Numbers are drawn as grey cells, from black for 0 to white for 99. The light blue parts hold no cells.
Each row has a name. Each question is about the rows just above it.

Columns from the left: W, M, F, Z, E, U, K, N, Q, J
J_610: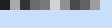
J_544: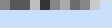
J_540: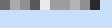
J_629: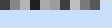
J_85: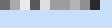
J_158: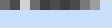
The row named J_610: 12,66,20,42,47,82,56,29,38,61
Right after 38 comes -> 61
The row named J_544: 52,34,34,74,20,52,66,42,52,78
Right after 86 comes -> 61

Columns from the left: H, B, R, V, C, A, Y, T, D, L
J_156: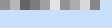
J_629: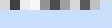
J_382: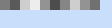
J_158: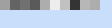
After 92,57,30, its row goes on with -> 52,80,57,44
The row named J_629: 84,25,92,96,57,30,62,84,35,75
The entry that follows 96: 57

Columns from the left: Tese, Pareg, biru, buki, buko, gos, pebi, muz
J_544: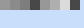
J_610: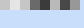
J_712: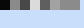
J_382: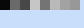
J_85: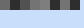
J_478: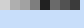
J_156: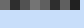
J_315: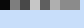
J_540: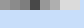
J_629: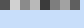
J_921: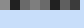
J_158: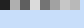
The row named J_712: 3,54,28,85,37,63,54,54
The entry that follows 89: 77
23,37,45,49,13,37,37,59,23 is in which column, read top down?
buko
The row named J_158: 13,68,37,85,45,63,77,72
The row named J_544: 59,54,49,28,59,68,85,28

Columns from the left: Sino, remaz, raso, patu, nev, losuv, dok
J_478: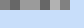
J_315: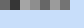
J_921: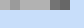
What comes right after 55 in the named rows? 40
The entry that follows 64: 55
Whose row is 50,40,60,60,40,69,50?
J_478
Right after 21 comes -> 64
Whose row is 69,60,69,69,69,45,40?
J_921

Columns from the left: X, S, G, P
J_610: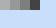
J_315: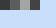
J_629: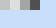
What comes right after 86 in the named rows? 64
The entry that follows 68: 59
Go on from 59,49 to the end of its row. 26

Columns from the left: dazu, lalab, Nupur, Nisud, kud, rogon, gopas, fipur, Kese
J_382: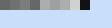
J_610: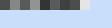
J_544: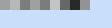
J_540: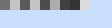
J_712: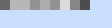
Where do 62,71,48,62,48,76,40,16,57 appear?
J_544
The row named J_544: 62,71,48,62,48,76,40,16,57

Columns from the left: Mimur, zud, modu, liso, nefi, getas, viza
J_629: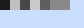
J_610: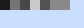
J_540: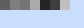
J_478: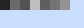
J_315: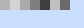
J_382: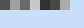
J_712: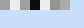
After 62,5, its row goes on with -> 92,57,66
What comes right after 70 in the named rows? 82
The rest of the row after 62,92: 62,5,92,57,66
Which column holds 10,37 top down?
Mimur

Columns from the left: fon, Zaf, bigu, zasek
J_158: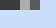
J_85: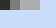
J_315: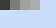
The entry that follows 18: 48
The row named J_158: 23,23,67,35
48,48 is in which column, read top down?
Zaf
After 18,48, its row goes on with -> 67,67
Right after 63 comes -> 67

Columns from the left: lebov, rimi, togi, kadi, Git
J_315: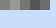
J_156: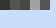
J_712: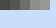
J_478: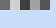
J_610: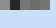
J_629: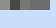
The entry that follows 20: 33
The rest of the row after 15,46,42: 46
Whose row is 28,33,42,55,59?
J_712
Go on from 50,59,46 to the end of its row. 33,42
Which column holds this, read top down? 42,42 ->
kadi
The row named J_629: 55,28,46,42,42
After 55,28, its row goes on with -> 46,42,42

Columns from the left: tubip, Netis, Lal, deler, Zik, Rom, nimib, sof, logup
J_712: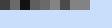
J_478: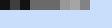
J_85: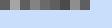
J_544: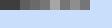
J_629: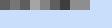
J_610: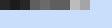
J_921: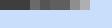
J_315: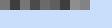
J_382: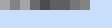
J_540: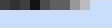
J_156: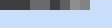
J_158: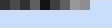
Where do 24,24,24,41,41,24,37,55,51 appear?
J_156
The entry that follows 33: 37
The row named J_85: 37,64,37,51,41,37,29,55,37
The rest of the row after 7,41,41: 41,59,64,51

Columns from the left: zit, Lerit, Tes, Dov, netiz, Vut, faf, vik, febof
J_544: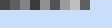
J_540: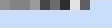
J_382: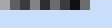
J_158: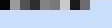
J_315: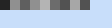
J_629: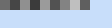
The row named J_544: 27,37,51,23,56,32,60,74,37
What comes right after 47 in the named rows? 79
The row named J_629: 42,27,56,23,60,32,51,74,37
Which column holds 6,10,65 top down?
vik

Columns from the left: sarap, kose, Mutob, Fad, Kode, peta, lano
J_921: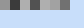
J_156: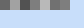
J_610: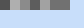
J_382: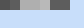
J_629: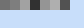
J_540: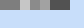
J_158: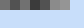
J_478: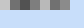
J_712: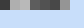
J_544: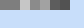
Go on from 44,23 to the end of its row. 32,54,58
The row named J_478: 77,44,32,49,72,44,54
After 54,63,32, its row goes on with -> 32
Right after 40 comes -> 63
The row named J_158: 44,32,44,23,32,54,58
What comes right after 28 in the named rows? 58

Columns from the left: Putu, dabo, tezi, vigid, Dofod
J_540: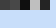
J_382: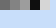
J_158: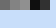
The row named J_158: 42,51,56,6,19
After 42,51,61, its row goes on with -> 6,83
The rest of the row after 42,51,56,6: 19

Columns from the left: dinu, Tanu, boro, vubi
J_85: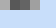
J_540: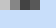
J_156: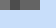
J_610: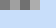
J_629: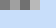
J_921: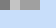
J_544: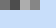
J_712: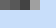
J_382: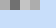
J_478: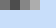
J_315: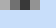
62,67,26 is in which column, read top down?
boro
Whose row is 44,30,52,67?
J_478
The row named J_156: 44,30,39,39
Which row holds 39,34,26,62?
J_712

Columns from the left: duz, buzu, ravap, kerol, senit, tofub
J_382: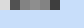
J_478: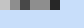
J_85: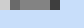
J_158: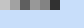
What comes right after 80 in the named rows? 41
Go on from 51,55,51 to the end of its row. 24
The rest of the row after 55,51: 24
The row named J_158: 76,63,37,59,51,19
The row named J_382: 85,32,51,55,51,24
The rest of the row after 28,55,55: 15

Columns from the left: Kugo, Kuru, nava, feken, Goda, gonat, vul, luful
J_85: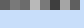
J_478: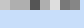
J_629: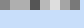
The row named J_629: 52,68,68,33,72,86,64,47
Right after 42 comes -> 72
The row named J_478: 77,68,68,33,68,86,47,52
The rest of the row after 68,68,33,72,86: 64,47
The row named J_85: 37,47,42,72,47,24,64,37
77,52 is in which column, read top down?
Kugo

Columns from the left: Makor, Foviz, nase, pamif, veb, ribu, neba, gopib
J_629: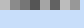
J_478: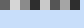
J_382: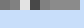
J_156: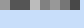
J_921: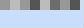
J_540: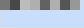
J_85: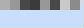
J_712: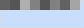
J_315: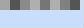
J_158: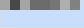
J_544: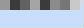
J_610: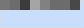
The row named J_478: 38,83,54,18,78,33,64,18
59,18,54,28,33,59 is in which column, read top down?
gopib

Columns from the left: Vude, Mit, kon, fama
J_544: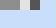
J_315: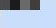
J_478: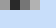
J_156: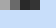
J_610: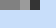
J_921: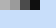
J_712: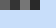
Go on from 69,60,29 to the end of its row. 6
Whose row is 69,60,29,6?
J_921
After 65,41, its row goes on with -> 16,20
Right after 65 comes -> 41
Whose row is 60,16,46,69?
J_478
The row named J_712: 37,20,46,16
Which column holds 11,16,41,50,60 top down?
Mit

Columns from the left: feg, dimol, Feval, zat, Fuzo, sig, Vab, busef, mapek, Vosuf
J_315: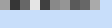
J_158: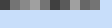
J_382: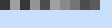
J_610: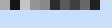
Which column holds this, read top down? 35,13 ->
Vosuf
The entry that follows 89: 25
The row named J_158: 25,45,53,62,45,25,35,62,40,45
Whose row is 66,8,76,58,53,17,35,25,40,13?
J_610
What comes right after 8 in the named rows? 76
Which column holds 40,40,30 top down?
mapek
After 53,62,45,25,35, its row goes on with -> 62,40,45

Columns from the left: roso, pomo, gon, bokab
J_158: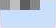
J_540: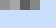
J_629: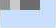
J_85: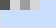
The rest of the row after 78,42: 42
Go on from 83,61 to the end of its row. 83
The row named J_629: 57,78,42,42
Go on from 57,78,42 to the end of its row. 42
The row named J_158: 57,74,37,52
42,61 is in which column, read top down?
gon
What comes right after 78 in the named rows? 42

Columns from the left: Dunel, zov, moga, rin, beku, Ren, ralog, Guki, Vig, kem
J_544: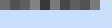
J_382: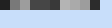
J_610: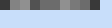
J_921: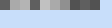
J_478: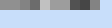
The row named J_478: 56,56,51,42,75,61,61,32,27,51
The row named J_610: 22,51,56,32,42,42,56,47,42,22

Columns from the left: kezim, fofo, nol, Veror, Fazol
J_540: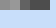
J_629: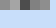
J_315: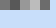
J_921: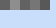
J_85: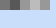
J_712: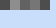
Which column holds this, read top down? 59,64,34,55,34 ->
fofo
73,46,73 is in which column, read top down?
Veror
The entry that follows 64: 30
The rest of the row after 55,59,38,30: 30
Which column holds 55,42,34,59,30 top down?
Fazol
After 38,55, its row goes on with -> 38,46,34
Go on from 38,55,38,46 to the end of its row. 34

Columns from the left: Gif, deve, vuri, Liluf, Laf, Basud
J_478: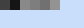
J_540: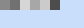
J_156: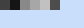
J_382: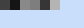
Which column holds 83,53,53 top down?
vuri
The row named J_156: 25,8,53,65,75,30
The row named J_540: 53,44,83,65,79,30
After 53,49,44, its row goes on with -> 57

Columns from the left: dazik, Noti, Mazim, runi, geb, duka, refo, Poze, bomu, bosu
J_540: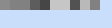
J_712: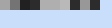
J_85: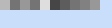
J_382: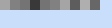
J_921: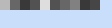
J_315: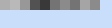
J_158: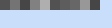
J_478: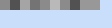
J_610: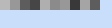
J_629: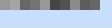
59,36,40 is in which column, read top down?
bosu
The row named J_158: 32,45,27,50,68,32,36,40,59,27
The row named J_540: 54,50,50,36,27,77,77,32,72,50
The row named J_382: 64,50,45,22,45,50,64,36,68,40

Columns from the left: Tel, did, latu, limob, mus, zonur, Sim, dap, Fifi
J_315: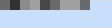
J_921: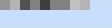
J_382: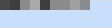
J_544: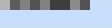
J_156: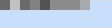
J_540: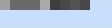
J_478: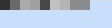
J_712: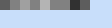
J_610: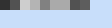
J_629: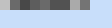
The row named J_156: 41,75,41,50,32,54,54,54,66
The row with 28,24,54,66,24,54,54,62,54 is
J_382
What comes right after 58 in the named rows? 70
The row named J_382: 28,24,54,66,24,54,54,62,54
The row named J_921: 58,70,32,50,24,50,50,75,70
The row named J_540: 62,41,41,41,66,24,28,32,28

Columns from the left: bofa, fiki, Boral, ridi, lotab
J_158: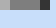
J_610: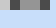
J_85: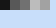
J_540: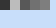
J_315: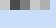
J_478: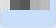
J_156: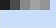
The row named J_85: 8,34,44,73,63
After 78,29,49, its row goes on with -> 78,68
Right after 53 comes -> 63

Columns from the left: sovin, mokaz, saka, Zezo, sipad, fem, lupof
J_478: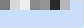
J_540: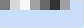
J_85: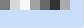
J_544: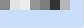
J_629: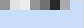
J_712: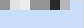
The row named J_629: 58,88,92,58,44,16,66
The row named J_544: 53,88,92,58,48,20,71
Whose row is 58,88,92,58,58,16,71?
J_712
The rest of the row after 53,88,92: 58,48,20,71
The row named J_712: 58,88,92,58,58,16,71
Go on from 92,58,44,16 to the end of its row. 66
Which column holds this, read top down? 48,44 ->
sipad

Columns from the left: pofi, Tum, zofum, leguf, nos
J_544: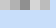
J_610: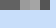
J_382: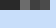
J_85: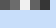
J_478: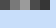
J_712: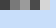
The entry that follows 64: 33
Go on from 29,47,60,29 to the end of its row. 21
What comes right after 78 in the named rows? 69
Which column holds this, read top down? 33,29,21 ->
nos
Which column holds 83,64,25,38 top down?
leguf

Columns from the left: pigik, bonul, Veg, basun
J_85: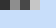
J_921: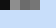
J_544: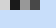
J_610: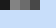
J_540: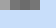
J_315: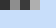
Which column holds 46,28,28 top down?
basun
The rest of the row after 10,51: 42,28
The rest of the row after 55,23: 68
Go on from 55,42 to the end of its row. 46

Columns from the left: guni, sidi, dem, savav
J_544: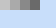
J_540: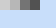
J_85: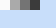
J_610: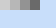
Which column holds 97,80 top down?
guni
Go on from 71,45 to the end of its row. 32

